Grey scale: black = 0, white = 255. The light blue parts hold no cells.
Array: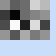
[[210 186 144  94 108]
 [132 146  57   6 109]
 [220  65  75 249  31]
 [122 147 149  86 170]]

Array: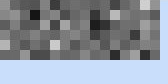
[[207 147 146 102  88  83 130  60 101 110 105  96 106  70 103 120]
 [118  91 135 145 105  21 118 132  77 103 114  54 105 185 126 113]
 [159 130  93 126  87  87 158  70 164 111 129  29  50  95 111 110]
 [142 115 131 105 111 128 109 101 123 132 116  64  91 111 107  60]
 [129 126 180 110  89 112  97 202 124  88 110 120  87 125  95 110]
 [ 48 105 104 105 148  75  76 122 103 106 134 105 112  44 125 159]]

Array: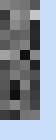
[[116  85 134 122]
 [130 197  55 150]
 [117  37  77 138]
 [101  42 111  95]
 [128  37  87 112]
 [ 17 137 161 141]
 [115  33  65 102]
 [100  81  90 123]
 [130  53  87  29]
 [ 92  60  80  15]
 [102  66 111 134]
 [116 119  61  44]]

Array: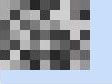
[[122 117 170 151 103  38  80  62 205]
 [116  48 169  63 171 187  59 206 207]
 [197 199  83 191  94 124 174 142 196]
 [200  64  95 160 195  69 103  59  56]
 [ 68 171 119  72 184 127 198 126  94]
 [124  99  61 203  45  74  92  40  62]
 [186 151 200 164 131  44 170  76  50]]

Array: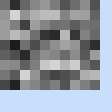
[[140  81 113  45 103 135 151 123  84 108]
 [159  99 149 212 146 175 187 187 131 163]
 [115 109 157 127  64 158 133 112 115  93]
 [130 104 156 187 164 110  53  42 184  54]
 [ 80  45  79  27 112  76 115 143 162 149]
 [ 89 156  96  78  41 111 141 133 106 140]
 [116  86 140 136  96 126 199 212 181 205]
 [173 183 117  89 211 148  91  69  79  95]
 [126 102  70  34 148 132 107 126  83 154]]

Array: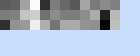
[[139 128  91  97 161 251  47 125 104  88 165 122]
 [ 33 185 124 128 196 205 112 140 125 124 141 172]
 [  6 191  47 147 153 238 174 116 170 171 147 143]]
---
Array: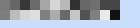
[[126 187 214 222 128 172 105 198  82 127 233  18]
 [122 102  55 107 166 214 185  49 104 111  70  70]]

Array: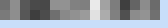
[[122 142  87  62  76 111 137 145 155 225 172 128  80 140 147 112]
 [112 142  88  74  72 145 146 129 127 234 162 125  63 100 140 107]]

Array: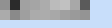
[[171 138 159 171 172 168 160 154 148]
 [145  43 161 165 172 187 193 168  90]]

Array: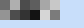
[[148  77  51  19 214 123]
 [108 175  76  94 167 200]]

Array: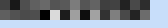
[[ 95  82  75  78   1 218  28 159  14 162  50 127  73  35 108]
 [ 66  24  79  96 105  84  89 124  85  99  63  66  34  73  45]]

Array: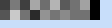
[[ 85 201 115  42 147 117 138 114 114   2]
 [ 63 122  63 167 110 180  90 114 162   0]]
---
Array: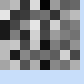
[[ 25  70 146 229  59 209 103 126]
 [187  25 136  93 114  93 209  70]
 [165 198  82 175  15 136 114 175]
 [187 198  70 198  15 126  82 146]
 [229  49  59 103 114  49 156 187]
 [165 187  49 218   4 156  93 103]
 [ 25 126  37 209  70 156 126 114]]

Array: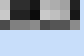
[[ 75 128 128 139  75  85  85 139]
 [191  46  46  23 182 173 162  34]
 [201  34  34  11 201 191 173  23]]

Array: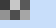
[[147  78 166]
 [ 58 199  89]]

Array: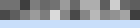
[[ 73  94 125 155 125 218 134  73 134 184 134 146 164  62]
 [114 114  62 125 105 114 155 105 174 174  94 206 105  94]]

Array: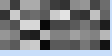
[[109  81 215 215   8  69  69  90 119  81  29]
 [109  90 193 203   8  90  90  81 119  81  18]
 [150  60 171 171  99  60  50 140 150  69 109]
 [ 50 203  99 109  90 203 227  60  50 193  99]
 [150 130  39  29 183 130 130 160 140 130 183]]

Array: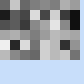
[[239  39 219 115 208 186  48 147]
 [166 175 147 126 156 186 175 166]
 [186 137 115 104 208 186 198 115]
 [104 198 104 126 137 126 175 156]
 [ 27  92  70 219  70 208  58  16]
 [ 80  92  58 137 166 228 137  16]]

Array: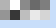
[[149  55 190 233 213]
 [179 254 138 106 126]]

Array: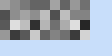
[[ 89 222 190  48 181 112 172 222  38]
 [ 80 142 163 142 190  80 190 131 131]
 [163 142 121 100 100 163 100 152 112]
 [152  59  89 201 100 131 112  59 211]]
